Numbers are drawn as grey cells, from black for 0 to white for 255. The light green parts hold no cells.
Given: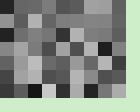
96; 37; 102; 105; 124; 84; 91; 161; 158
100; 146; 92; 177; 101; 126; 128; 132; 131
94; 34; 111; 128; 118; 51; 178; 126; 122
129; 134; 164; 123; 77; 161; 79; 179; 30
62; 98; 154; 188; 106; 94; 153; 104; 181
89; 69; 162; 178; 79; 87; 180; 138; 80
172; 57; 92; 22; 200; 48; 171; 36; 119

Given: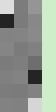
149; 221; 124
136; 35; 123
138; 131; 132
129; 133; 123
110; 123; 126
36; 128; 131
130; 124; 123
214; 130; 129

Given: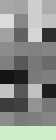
173; 167; 164; 206
192; 219; 135; 206
46; 161; 97; 213
132; 140; 131; 129
107; 128; 88; 120
127; 20; 29; 122
29; 194; 88; 193
119; 60; 64; 147
133; 140; 123; 127

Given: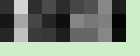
29; 49; 212; 46; 75; 44; 70; 81; 136
4; 23; 165; 70; 37; 15; 134; 120; 127
13; 38; 192; 59; 56; 30; 103; 103; 135

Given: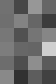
102; 113; 71; 151
60; 111; 131; 102
134; 119; 81; 117
207; 125; 103; 101
91; 109; 78; 142
65; 137; 49; 93

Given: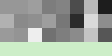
29; 151; 151; 158; 125; 131; 76; 185
141; 177; 138; 143; 158; 119; 43; 218
86; 154; 148; 238; 113; 126; 139; 196

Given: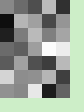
48; 136; 107; 78; 187
149; 14; 181; 160; 73
165; 31; 124; 186; 127
237; 107; 95; 158; 252
185; 91; 161; 80; 61
63; 212; 141; 144; 181
99; 145; 136; 232; 28
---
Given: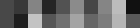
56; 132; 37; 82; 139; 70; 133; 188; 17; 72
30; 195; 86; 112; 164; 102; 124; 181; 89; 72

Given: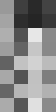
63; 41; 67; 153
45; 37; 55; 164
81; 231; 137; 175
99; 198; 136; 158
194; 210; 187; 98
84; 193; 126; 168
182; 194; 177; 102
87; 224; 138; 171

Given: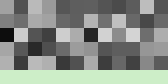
81; 186; 154; 86; 94; 95; 84; 75; 92; 189; 84; 161
110; 170; 162; 104; 95; 180; 112; 192; 104; 72; 105; 127
204; 84; 64; 206; 172; 37; 210; 140; 212; 110; 173; 13
88; 41; 79; 107; 156; 147; 85; 94; 94; 150; 155; 166
60; 186; 176; 57; 81; 171; 61; 103; 65; 136; 91; 177

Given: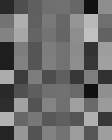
79; 95; 111; 113; 103; 17; 141; 41
175; 96; 121; 103; 149; 184; 111; 115
167; 100; 115; 101; 141; 192; 98; 131
125; 85; 125; 114; 139; 50; 157; 30
129; 85; 127; 114; 142; 55; 160; 30
60; 125; 77; 95; 55; 126; 49; 172
80; 94; 112; 113; 105; 16; 143; 41
161; 83; 132; 112; 159; 105; 155; 45
103; 119; 88; 95; 84; 176; 55; 178
151; 83; 129; 114; 156; 86; 158; 36

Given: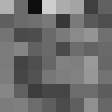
107; 14; 206; 172; 164; 63; 97; 178
107; 111; 121; 55; 122; 89; 78; 95
74; 77; 106; 122; 138; 148; 112; 116
133; 97; 106; 74; 109; 99; 105; 124
68; 78; 103; 129; 127; 153; 103; 123
70; 82; 119; 126; 129; 151; 115; 125
96; 60; 70; 69; 108; 108; 92; 134
127; 108; 94; 75; 95; 144; 102; 124

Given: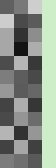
121; 206; 96
74; 91; 205
50; 141; 167
20; 173; 167
182; 56; 76
93; 73; 125
91; 103; 152
173; 54; 67
149; 108; 74
50; 150; 181
167; 64; 66
112; 89; 124

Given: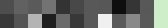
97; 90; 115; 51; 72; 88; 87; 14; 53; 88; 78
84; 180; 30; 106; 56; 88; 240; 90; 136; 89; 56
